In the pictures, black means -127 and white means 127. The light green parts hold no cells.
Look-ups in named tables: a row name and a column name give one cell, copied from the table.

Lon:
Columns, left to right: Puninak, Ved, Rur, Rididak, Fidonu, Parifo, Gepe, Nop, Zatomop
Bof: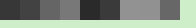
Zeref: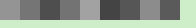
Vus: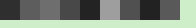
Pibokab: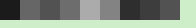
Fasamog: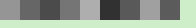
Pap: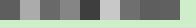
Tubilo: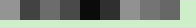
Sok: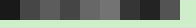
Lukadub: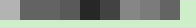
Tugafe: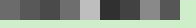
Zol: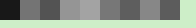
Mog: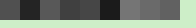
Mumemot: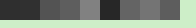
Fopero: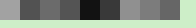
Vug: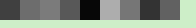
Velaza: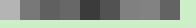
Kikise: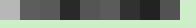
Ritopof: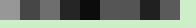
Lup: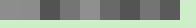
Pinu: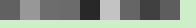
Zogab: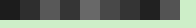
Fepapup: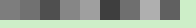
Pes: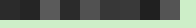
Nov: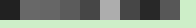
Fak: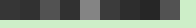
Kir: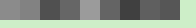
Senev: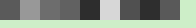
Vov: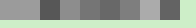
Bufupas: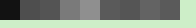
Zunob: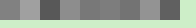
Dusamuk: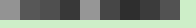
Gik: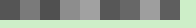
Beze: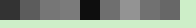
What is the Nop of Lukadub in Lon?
-4
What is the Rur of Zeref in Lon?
-49
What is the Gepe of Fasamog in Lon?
-38
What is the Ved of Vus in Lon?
-34
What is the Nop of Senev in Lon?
-81
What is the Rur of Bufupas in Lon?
-43
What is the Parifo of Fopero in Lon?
-70
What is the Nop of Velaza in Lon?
2
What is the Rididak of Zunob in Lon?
13

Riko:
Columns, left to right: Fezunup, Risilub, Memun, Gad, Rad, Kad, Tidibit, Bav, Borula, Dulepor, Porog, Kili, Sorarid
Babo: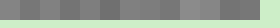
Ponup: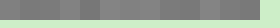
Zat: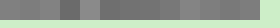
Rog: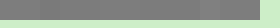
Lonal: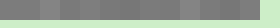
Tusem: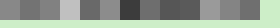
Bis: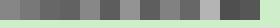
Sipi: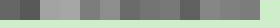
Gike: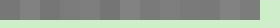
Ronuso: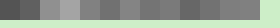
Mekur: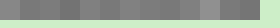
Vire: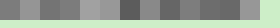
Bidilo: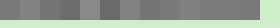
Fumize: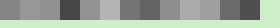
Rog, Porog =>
0
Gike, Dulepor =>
-5
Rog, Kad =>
-2
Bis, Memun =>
-24
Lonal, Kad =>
-6
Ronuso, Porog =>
-13
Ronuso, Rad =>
1
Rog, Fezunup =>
-2
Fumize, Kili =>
-21
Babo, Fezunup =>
4
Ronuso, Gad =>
36
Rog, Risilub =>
-2
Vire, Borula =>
-25
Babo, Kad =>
-15
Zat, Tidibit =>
-13
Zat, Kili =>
-6
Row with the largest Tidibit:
Bis

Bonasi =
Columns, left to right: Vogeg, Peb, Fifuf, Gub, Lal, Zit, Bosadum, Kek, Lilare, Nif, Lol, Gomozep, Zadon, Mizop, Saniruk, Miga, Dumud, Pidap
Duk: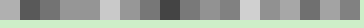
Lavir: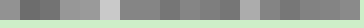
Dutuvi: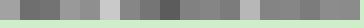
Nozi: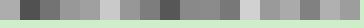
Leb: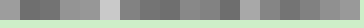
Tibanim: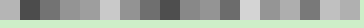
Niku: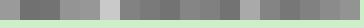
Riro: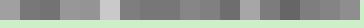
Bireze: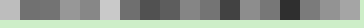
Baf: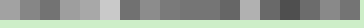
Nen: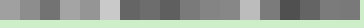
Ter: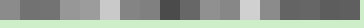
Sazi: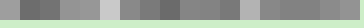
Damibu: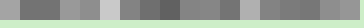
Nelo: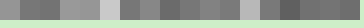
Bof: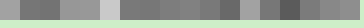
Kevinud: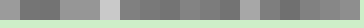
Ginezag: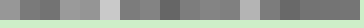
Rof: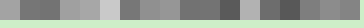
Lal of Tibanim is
30
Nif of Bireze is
5
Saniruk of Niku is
-8
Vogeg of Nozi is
45
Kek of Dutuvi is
-10
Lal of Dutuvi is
15
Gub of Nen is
36
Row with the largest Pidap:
Tibanim

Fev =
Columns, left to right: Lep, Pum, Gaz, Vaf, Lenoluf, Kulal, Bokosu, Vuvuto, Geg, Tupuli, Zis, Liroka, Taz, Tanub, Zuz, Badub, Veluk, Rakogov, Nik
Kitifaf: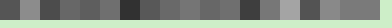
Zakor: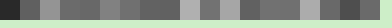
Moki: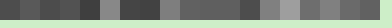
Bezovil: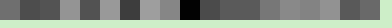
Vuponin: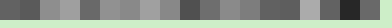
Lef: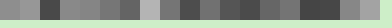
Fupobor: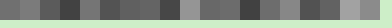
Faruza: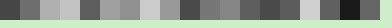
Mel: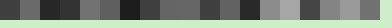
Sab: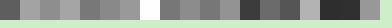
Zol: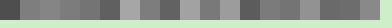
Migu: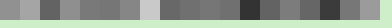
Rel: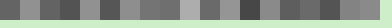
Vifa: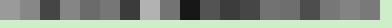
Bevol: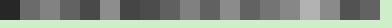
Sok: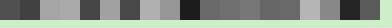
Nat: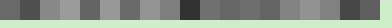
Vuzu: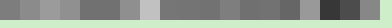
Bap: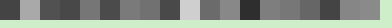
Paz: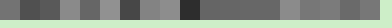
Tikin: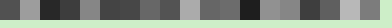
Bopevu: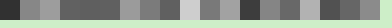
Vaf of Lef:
9
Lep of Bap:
-59
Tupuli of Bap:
79
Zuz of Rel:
-33
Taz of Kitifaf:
-65
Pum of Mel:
-21
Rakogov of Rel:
3
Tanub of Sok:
-25
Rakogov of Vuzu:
-51
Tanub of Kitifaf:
-8
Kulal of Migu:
-9
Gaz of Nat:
8
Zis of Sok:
-22
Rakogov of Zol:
-18

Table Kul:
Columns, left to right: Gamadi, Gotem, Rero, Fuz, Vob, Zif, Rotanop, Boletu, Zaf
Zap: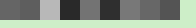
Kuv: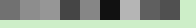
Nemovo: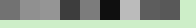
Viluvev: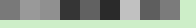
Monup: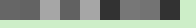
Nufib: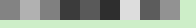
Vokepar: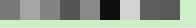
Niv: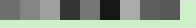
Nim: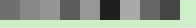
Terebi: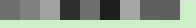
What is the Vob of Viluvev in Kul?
-30
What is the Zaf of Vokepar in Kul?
-38
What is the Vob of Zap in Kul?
-12
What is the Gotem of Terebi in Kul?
1
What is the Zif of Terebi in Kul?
-97
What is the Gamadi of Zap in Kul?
-26
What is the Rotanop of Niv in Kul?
42

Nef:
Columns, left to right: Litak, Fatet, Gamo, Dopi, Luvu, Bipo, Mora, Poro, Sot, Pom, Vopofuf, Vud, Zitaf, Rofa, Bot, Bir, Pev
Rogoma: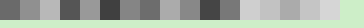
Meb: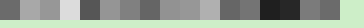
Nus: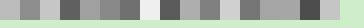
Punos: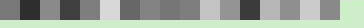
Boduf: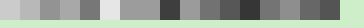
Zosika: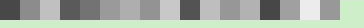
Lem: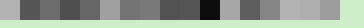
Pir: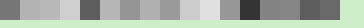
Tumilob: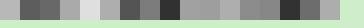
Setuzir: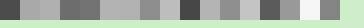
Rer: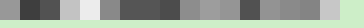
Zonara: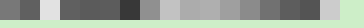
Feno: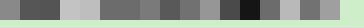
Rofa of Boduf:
-11
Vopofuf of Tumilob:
30
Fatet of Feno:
-41
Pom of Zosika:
-44
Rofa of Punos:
55
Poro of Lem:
-6
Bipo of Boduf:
102
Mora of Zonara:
-71
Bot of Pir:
6
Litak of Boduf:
75
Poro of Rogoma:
-18
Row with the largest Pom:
Pir

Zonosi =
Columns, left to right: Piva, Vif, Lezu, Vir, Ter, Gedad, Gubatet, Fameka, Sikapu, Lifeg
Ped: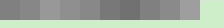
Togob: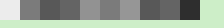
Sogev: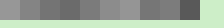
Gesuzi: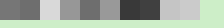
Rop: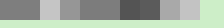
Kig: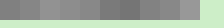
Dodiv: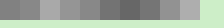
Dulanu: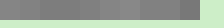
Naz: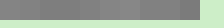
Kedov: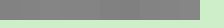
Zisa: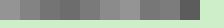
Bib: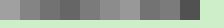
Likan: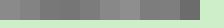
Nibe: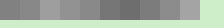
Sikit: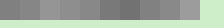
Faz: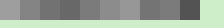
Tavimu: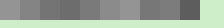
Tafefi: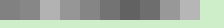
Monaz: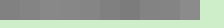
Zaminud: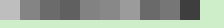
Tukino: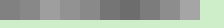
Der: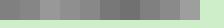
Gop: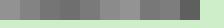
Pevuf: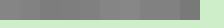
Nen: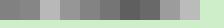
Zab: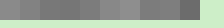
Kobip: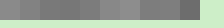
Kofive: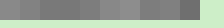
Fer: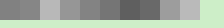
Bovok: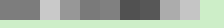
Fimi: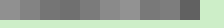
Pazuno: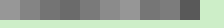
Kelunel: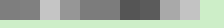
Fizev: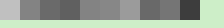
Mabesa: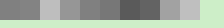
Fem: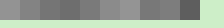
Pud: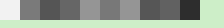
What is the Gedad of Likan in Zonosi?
8
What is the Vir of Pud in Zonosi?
-25
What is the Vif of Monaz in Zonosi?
4
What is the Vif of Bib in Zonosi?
4
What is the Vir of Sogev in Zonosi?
-20
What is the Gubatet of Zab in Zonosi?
14
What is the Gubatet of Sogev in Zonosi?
21
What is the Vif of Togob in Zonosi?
-4
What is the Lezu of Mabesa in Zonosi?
62
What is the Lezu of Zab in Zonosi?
-7
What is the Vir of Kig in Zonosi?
13
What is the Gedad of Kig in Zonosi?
-5
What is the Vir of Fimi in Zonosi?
-15
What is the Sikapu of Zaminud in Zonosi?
-9

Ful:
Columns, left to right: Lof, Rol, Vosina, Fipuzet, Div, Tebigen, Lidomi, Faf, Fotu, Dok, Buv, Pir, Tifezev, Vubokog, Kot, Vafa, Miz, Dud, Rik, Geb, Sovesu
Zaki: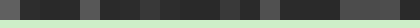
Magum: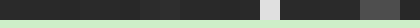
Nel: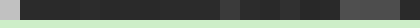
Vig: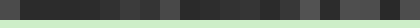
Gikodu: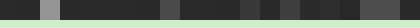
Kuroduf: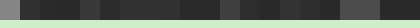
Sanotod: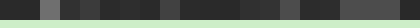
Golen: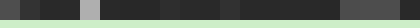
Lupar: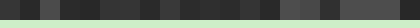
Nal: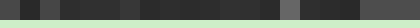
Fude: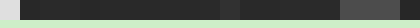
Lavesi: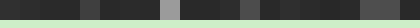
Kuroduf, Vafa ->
-81
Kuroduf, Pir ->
-63
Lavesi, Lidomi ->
-84
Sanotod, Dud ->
-50
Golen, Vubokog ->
-86
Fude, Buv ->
-85
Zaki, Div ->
-40
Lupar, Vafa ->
-55
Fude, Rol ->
-87
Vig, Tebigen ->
-78
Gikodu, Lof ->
-85
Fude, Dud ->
-51
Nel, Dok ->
-84
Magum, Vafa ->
-86
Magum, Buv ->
-86
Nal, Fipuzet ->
-81
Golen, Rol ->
-76
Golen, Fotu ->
-81
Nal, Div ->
-79

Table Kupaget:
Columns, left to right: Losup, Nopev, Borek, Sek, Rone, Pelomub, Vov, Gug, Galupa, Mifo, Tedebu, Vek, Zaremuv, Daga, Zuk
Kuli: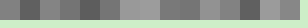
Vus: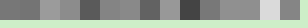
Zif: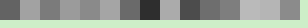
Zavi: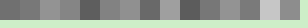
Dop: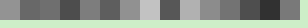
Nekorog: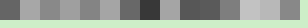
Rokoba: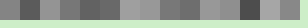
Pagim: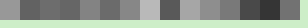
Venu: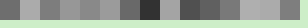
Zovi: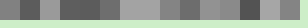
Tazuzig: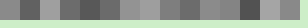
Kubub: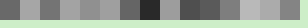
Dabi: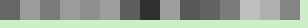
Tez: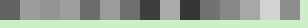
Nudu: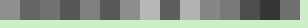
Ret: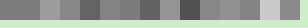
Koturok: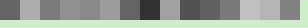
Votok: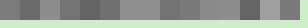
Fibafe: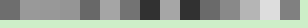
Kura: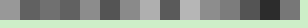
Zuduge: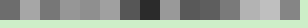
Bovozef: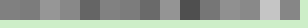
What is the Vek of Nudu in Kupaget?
-7
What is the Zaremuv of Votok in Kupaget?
-26
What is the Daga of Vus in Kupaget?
90
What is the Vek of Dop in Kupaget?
-12
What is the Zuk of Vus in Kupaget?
5
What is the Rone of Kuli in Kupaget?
-34

